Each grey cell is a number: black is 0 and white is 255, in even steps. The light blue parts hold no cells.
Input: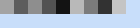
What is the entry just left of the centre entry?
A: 82
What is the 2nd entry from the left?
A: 93
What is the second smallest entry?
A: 50
